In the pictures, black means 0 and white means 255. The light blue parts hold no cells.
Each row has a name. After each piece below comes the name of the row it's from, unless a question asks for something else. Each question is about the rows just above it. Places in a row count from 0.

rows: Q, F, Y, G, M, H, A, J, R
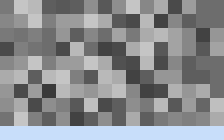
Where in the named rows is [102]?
J, 14
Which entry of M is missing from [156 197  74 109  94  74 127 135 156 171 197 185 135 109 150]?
[81]
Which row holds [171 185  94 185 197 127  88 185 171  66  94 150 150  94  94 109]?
H
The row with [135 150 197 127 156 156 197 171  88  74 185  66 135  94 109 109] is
F
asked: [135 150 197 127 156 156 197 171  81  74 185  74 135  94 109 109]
M
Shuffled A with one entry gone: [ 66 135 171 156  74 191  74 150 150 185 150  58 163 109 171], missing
[177]

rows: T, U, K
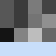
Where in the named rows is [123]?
T, 2
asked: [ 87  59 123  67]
T

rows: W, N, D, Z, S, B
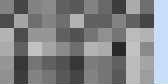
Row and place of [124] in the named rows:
S, 6
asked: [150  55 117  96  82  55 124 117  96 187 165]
S
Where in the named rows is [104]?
W, 7

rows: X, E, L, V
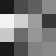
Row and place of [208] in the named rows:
E, 1
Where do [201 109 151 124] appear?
L

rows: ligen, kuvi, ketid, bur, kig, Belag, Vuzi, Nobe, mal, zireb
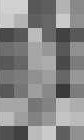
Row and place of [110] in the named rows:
bur, 0
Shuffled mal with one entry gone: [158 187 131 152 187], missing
[195]
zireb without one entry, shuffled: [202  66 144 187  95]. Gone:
[80]
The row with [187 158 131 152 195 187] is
mal

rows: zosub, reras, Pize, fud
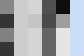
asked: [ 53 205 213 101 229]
fud
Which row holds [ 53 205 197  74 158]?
reras
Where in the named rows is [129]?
Pize, 0
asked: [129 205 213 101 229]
Pize
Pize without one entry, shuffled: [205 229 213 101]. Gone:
[129]

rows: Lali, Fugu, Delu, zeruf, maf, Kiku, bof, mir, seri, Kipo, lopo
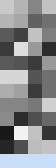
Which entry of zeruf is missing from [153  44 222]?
[59]
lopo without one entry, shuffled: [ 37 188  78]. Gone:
[194]
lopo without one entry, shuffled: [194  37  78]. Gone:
[188]
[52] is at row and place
Kipo, 3
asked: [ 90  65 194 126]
Delu
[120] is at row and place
mir, 2

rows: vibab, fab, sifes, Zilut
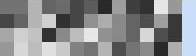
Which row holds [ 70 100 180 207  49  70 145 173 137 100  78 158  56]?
fab
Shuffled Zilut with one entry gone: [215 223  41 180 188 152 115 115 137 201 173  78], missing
[129]
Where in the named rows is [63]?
vibab, 9
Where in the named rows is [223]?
Zilut, 3
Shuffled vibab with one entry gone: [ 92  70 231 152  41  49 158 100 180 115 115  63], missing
[107]

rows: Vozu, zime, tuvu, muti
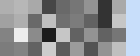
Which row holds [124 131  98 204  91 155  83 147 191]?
muti
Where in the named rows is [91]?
muti, 4
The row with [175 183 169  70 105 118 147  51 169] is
Vozu
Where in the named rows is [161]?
zime, 0
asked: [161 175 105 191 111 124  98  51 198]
zime
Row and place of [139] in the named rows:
tuvu, 2

